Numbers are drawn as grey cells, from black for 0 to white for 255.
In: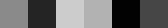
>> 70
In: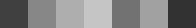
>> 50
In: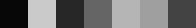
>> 67
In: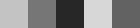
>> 98
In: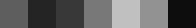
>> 13
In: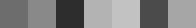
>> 166
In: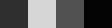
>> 4
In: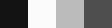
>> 78
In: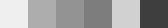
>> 62
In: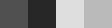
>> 186
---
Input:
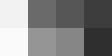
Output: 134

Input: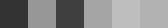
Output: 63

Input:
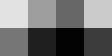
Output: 3

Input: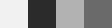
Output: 178

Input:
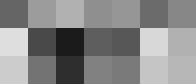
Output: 46

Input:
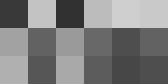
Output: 169

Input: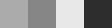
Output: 232

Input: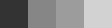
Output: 156

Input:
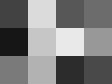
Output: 44
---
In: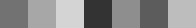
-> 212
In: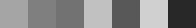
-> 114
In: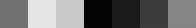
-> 201
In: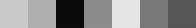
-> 10
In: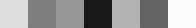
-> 150
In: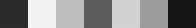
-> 189
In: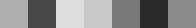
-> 220
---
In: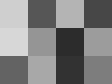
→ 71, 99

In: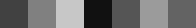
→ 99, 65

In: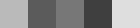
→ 222, 186

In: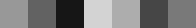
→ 121, 152

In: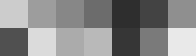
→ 143, 80

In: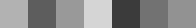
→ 146, 178

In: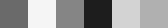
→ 176, 106

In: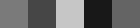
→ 100, 122

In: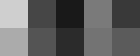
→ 57, 171
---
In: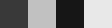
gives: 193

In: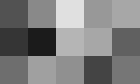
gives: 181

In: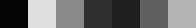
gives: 180

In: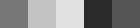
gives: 195

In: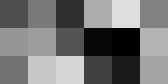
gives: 214

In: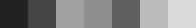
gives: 188

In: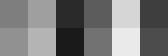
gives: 214

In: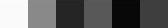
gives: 137

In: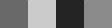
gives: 139

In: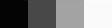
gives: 163
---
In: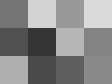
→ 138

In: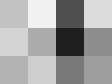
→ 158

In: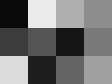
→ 160

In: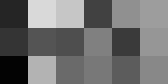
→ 136

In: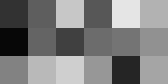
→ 165

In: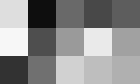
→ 176

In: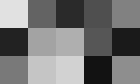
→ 142
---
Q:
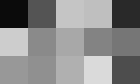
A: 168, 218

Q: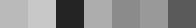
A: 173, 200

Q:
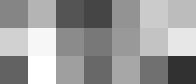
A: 120, 255

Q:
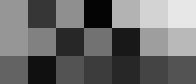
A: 114, 231

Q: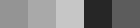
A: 198, 198

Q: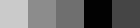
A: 111, 202

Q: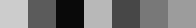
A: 184, 204

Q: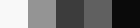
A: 60, 248

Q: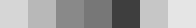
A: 119, 229
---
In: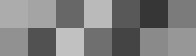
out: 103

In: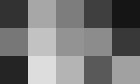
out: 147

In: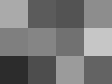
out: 113

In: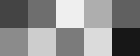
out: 239

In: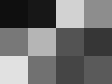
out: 83

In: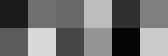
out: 105

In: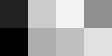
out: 243
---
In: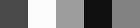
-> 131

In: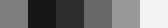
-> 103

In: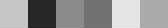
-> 140

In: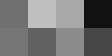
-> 97

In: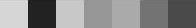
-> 115

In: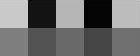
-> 70

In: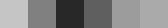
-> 128

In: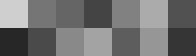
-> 68

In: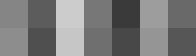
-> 79

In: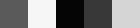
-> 90
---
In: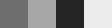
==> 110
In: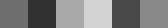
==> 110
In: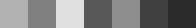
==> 177
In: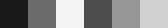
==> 25
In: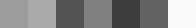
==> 156
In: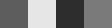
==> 93
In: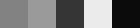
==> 130
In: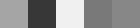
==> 165
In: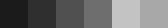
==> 27
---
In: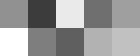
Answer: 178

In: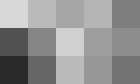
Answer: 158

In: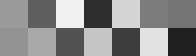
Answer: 226

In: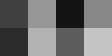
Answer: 92

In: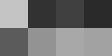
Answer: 168

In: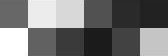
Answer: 66

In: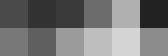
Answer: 212

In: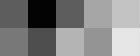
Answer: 148

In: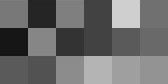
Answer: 90

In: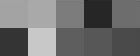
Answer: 87
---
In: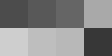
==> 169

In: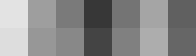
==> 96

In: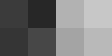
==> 199

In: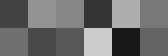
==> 120

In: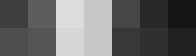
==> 21

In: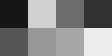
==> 49

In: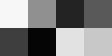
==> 89
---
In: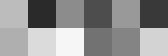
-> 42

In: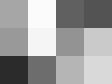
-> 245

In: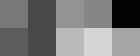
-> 72

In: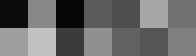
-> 136

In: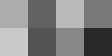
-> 97

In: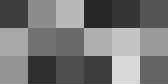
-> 114

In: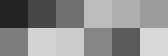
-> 70
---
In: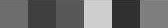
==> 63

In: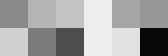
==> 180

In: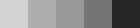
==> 174

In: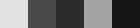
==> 74

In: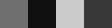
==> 16

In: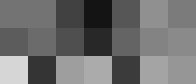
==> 115

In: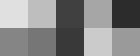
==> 190
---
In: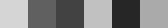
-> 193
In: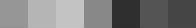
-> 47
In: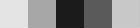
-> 27
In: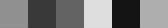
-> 222
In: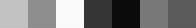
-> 11
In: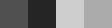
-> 37
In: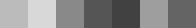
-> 65
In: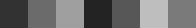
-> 87
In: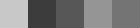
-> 87
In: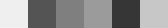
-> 155
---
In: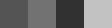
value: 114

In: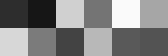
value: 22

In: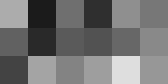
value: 27

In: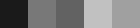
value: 120

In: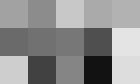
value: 140

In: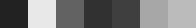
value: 232

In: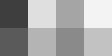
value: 223
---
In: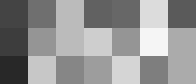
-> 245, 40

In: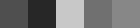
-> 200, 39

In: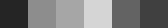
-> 213, 37

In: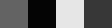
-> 230, 4

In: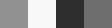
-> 248, 46

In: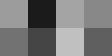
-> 192, 27
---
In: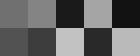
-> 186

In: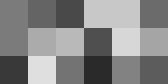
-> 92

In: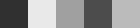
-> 187

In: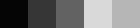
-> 182

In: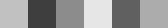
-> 172

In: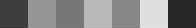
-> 39

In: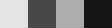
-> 21
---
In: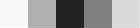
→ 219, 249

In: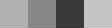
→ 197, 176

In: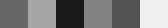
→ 239, 103

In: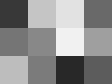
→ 105, 189

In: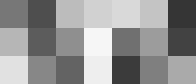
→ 53, 225

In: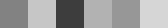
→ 214, 130
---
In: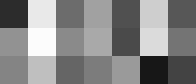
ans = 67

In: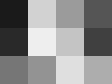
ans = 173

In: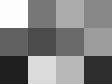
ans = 45

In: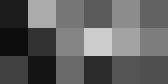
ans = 79

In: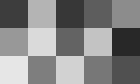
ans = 80

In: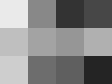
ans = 36

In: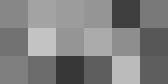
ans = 94
